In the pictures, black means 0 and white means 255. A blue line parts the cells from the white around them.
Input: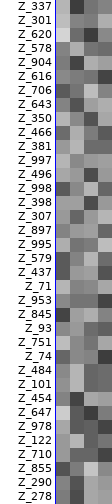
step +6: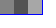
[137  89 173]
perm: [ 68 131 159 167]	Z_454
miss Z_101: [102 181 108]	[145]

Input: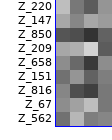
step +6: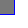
[126]
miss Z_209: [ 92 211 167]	[175]

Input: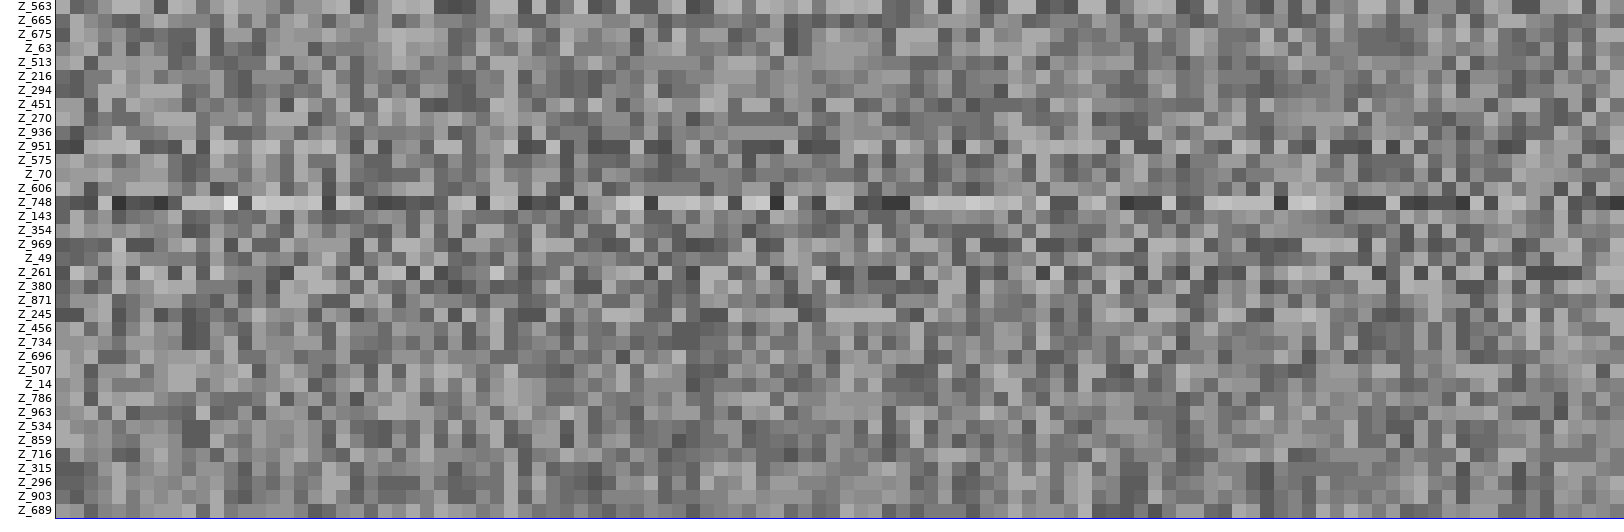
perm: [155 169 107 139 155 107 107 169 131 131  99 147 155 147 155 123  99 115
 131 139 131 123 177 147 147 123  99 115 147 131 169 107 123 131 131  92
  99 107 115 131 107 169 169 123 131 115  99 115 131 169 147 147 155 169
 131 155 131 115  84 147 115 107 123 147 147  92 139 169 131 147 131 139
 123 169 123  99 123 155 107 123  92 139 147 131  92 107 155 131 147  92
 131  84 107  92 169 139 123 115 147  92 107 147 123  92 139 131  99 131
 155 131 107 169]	Z_936
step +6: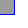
[161]
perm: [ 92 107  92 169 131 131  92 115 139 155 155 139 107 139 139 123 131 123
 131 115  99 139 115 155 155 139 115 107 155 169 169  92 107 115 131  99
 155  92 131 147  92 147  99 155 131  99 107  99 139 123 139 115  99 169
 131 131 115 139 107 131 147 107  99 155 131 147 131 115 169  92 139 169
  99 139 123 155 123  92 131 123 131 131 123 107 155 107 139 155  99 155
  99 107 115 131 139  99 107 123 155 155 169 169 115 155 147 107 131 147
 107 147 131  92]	Z_665
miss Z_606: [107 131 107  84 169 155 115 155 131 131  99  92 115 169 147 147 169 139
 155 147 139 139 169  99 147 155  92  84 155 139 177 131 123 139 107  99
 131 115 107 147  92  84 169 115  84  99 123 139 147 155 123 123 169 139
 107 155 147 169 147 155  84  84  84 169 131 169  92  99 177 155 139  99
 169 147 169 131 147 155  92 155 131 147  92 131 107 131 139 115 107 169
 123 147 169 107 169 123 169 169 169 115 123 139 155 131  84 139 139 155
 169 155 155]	[161]

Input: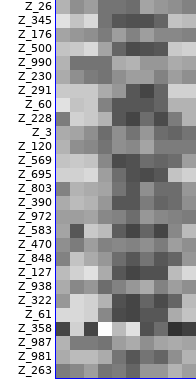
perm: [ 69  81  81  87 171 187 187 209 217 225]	Z_127
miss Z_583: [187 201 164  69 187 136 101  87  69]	[93]

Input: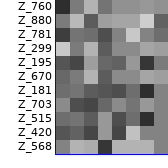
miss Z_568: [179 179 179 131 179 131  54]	[172]
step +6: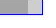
[171 171 212]

